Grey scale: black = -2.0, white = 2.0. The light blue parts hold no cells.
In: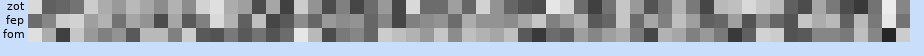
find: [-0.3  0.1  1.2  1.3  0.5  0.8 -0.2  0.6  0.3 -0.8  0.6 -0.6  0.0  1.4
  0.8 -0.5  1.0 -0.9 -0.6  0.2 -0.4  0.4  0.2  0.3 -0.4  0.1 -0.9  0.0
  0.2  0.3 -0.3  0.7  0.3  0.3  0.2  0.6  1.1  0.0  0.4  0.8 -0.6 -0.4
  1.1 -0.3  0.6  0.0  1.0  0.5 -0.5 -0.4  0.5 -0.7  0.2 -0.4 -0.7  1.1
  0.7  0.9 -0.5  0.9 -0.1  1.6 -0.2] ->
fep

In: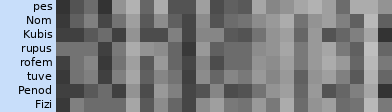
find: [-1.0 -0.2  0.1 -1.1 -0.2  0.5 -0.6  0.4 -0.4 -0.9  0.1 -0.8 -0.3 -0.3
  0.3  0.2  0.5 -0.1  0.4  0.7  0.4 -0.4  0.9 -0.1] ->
rofem
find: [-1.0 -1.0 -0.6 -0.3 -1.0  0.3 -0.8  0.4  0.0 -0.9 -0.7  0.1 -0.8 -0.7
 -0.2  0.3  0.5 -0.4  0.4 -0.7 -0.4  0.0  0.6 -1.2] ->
Penod
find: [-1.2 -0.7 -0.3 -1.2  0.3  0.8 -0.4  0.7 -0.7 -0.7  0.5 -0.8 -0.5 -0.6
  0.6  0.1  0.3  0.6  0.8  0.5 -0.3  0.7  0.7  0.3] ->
pes
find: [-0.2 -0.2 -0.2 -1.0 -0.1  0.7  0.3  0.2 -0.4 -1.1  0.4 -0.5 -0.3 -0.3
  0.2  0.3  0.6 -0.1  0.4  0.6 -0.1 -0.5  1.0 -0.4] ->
rupus
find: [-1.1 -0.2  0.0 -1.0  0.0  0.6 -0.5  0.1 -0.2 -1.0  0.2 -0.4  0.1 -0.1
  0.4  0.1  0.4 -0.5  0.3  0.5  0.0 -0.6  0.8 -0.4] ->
tuve

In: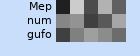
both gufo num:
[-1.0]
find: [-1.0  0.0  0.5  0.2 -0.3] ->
gufo

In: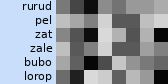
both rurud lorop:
[0.4]
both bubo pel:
[0.6]
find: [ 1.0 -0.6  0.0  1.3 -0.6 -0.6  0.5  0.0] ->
zale
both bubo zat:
[-1.9]
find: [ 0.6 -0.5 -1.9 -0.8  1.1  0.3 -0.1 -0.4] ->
bubo

